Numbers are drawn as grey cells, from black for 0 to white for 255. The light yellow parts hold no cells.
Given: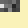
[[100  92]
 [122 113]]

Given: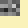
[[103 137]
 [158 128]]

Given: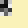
[[ 27 203]
 [ 12 239]]

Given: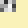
[[ 46 211]
 [166 247]]

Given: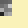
[[ 98 104]
 [128 204]]

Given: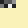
[[ 93  86]
 [ 29 238]]
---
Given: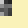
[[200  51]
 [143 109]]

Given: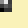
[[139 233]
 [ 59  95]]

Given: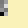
[[121 160]
 [128 220]]

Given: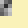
[[185 108]
 [145  43]]

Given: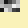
[[161  24]
 [187 162]]

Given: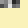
[[151 130]
 [ 76 118]]

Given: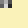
[[128 179]
 [ 94 215]]

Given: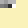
[[174 155]
 [123 110]]

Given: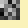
[[190 171]
 [212 131]]
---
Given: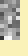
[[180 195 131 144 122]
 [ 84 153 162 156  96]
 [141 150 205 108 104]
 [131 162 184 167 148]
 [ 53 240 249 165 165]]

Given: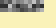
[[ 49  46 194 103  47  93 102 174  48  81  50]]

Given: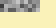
[[ 61 179 165 155 164  86 120 161 104 151]]

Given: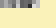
[[143 172 152 101 203  97 106  45 219 195]]

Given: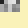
[[170 133 200 141 157]]

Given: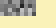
[[127 115 121 117 148  35 134  75 123]
 [177 105 127 162 114 178 127 182  80]]
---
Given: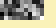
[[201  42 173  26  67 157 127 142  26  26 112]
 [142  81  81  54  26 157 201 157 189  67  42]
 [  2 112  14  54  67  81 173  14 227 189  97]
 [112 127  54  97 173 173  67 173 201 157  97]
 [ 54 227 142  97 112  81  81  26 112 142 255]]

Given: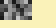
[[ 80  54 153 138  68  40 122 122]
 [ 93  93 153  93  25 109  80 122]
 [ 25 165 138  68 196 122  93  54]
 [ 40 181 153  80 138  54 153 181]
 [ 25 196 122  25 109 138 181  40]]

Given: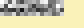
[[212  77 241 212 182 197 197 134  62 134 134 166  91 134 253 197]
 [ 62 103  62  50 118  20 150  91 118  50  77  91 150 118 182  77]
 [197 150 150 212  91 166 134 182 166 212 118 182 166 103 134 212]
 [253 212 103 228 118  77 150 166 182 150 228 241 118 118 166 197]]

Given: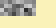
[[204 103 130 103 130 188  41 103 188]
 [145 157 115 157 188 172 145 145 130]
 [145 172 115  71 130 172 115  87 157]
 [115 188 172 103  87 115 188 204 145]]

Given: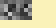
[[101  55 198 101  86  55  55 154]
 [114  86 114 101 126 114  86  86]
 [168 142  70 154 126  86  70  70]
 [142 168  55  40 142 101  26 168]
 [126 182  40  70 126  55 168 101]]

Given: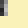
[[ 67 147]
 [ 51 163]
 [ 81 176]
 [ 37 189]]

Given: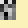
[[160   1 188 119]
 [228  15 216  29]
 [175  43 145 119]
 [ 43 160  75 103]
 [ 59 175 203 131]]
